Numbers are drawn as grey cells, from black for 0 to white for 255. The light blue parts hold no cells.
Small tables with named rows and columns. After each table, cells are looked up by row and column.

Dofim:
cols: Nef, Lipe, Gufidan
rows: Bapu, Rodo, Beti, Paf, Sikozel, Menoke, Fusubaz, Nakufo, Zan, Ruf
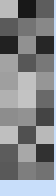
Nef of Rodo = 90
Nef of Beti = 33
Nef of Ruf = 89
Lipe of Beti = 145
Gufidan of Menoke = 105
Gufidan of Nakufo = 185
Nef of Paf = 163
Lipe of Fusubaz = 146
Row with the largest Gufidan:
Nakufo

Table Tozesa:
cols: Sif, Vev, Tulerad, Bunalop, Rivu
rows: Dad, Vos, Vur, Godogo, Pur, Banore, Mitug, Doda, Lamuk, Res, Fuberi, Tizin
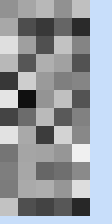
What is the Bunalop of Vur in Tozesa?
194
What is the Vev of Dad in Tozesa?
166
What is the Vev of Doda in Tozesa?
169
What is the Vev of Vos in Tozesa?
77
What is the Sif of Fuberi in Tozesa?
124
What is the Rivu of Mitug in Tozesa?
129
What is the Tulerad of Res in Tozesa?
102
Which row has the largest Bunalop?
Doda

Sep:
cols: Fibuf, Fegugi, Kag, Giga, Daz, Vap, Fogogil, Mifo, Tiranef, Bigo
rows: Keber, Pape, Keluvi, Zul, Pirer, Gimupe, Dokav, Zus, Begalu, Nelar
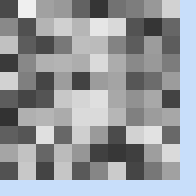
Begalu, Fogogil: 55
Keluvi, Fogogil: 131
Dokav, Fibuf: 50
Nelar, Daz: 89
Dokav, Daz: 218
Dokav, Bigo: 167
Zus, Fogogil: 75
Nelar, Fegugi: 200
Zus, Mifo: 210
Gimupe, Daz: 213
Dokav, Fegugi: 176
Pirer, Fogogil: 164
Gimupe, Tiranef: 168
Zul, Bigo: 124
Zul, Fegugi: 136
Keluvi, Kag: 72
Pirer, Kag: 69
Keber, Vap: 53
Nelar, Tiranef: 119

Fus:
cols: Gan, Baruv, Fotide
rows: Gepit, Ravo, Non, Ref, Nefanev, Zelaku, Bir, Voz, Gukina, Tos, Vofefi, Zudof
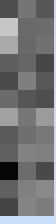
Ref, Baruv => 102
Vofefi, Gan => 96
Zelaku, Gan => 107
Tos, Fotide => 73
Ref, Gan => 95
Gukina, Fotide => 128
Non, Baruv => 105
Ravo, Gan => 197
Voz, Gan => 90
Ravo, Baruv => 106
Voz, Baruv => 111
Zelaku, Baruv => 86
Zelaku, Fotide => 78
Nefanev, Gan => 75

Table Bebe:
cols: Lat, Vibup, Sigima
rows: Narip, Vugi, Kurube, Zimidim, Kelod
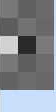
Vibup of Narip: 96
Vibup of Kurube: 42
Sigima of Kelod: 104
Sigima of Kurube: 122
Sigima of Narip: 107
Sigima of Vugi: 104
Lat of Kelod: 99
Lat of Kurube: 209
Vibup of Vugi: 114
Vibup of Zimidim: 95
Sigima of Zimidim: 108
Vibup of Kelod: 108
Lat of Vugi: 92
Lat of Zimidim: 121
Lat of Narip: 120

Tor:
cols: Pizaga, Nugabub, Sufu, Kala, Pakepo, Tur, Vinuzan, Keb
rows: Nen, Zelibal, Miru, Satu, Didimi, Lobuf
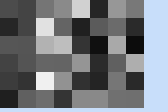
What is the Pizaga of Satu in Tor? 67
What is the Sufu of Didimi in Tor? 240
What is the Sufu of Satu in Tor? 101
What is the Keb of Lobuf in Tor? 111
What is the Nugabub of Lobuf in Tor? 96
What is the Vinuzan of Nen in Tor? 151
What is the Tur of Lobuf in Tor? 137
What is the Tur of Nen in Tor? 37
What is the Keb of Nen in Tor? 120
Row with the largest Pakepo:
Nen

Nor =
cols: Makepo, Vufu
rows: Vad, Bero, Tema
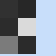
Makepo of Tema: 123
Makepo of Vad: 49
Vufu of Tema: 43
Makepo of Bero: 44
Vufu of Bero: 218
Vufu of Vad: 39
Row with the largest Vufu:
Bero

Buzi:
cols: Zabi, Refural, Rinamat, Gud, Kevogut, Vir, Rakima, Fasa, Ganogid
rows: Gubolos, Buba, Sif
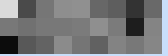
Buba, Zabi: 120
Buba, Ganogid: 132
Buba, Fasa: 29
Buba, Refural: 113
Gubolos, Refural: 74
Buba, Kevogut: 123
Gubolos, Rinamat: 118
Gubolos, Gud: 142
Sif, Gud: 139
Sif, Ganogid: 134
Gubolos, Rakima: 94
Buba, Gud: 120
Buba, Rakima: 123
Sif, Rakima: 131
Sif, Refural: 88
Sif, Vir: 97

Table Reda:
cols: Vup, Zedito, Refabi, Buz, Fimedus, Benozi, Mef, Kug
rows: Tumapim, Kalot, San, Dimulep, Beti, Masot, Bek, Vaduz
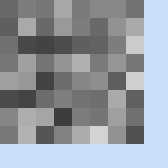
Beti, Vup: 159
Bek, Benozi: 117
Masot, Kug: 97
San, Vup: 113
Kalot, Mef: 146
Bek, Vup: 133
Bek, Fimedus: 125
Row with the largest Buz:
Tumapim

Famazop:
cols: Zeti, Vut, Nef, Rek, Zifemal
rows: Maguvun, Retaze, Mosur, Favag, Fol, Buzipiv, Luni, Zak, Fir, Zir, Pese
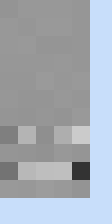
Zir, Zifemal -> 51
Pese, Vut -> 152
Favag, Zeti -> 151
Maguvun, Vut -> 152
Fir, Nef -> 146
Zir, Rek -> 191
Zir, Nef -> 190
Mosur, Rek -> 149
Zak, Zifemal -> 203
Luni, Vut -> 148
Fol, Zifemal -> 153
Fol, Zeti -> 150
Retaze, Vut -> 150

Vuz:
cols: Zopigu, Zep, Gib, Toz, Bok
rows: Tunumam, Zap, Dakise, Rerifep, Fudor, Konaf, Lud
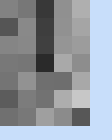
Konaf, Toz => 173
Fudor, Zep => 146
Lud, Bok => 87
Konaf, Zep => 124
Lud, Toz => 139
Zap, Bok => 165
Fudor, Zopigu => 116
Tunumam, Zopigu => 130
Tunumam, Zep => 119
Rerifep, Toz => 169
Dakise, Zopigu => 133
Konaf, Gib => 114
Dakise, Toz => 149
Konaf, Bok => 199
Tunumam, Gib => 56
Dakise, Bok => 156
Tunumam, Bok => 175
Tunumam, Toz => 144
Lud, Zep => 120
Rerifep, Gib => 42
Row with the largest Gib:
Lud

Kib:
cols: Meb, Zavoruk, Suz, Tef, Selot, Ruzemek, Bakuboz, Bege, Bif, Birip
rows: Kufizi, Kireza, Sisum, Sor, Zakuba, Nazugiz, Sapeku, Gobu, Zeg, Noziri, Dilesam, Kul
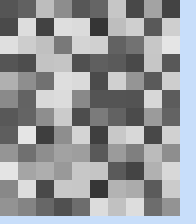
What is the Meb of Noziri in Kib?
228
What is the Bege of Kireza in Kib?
207
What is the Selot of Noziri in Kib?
199
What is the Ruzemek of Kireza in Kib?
53
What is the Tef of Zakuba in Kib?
222
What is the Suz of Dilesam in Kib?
73
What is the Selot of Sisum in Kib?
212
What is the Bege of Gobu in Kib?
216
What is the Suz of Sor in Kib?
195
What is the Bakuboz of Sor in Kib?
90
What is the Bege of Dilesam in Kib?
171
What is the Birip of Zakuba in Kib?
206
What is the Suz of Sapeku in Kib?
142
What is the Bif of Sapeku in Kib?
155
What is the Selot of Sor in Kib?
80
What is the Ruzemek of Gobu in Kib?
63
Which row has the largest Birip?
Sisum

